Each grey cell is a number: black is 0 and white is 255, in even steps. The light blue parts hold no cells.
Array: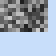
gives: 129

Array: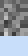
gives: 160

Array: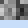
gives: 81

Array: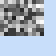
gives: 71

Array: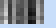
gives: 99

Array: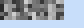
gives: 69

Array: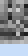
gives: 175

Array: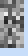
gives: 183

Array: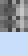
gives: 143
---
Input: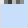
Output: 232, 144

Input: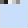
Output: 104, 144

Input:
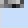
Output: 183, 130

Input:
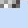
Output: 193, 107

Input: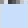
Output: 146, 198

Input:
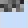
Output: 148, 136

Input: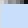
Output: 212, 15

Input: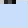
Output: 203, 11
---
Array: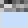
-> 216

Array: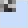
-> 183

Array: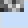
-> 205

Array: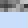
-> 80

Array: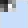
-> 249

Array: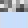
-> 118

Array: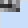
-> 34

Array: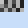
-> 165

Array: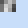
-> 177
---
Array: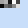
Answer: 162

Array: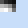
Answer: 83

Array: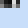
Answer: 93

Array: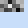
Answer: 173

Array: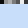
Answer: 10

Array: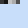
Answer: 53

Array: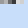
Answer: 154
